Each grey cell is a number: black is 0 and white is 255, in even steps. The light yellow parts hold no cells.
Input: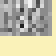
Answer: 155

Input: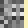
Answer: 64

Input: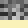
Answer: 140

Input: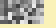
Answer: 205

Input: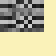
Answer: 151

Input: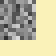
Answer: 203

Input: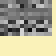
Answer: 118

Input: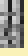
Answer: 44
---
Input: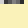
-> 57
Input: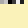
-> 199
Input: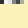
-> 243
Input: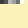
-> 86
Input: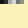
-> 48
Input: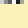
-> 139
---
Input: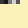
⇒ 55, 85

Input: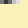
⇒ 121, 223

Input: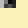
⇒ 188, 44

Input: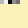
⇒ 185, 112

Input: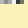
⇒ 184, 113

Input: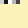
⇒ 208, 68

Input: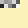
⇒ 189, 244

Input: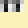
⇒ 146, 241

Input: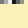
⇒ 122, 146
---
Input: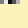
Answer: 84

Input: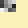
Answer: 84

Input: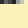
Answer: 154

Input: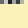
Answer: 63

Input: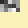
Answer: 242

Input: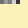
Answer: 208

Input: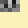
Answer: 137
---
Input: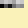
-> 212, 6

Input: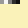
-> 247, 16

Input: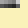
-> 205, 37

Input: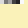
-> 249, 37

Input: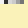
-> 241, 47

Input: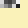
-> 243, 32
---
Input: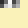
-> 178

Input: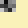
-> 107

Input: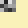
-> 159

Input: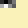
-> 90

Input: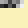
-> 240

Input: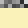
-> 45

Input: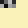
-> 138
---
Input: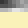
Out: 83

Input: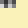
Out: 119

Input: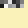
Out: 98

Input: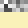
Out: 237

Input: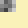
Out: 136

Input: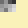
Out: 150
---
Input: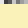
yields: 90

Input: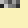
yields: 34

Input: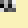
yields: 203

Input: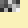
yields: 43

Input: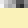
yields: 167

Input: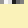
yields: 248

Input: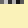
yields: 201

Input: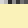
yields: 40
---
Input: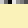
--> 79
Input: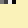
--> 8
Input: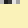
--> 162
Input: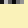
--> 148
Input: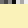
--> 240
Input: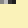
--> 31
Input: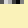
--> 129
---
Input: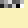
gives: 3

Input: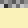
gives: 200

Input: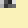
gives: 93

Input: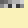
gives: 57

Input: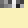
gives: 35

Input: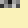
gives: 197

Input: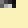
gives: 207

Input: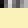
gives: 154
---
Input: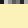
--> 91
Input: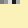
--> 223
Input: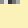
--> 56
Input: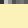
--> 82
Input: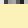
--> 167
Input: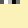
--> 184
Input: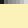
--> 149
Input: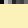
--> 37
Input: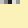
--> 29
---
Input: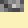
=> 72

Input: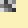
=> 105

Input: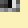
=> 128

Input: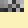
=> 166

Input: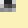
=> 138

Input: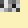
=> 204

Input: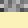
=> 81
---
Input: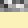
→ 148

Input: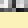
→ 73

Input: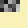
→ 32

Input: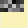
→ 44

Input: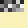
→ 55

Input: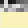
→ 227
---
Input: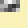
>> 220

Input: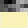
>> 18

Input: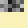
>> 165

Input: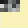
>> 37

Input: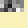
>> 116

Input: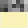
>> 118
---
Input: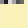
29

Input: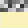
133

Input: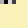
9

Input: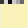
217

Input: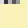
56

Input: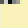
210

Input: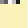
96
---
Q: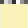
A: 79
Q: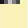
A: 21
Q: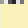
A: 156
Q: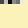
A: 71
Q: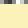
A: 167
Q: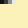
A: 19
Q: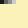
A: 24
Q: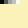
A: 5
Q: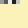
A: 154
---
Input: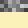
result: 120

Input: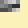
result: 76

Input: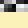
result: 61

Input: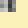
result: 203

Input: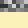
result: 157

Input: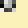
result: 60
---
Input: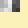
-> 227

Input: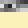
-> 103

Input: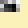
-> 73

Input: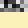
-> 132

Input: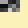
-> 71

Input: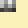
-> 87

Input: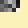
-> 128
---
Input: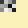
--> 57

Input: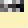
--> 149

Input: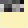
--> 95

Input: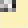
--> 156

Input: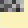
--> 74

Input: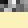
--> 27

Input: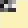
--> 102
